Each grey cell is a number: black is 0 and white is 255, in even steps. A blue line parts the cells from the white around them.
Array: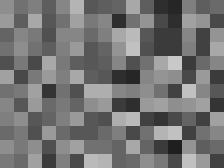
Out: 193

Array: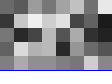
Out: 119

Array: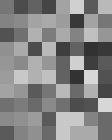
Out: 170

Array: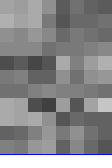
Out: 136

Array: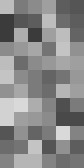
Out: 131

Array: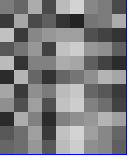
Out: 143

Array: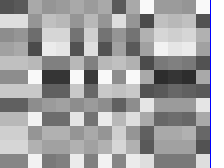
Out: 121

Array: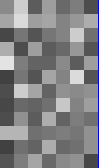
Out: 138
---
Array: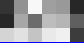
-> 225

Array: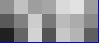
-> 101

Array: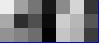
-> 131

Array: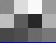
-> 78

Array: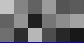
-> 45

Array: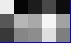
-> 134

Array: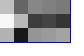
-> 24

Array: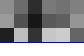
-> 190

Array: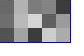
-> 163
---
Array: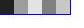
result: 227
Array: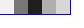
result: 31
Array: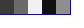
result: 241
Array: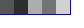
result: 173
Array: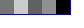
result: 97
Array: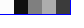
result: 127
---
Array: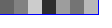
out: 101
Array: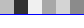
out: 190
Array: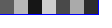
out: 93
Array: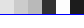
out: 227
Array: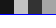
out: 21
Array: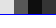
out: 227
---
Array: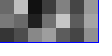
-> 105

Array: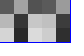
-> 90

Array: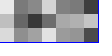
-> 233

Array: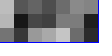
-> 189

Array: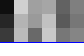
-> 15

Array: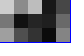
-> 205
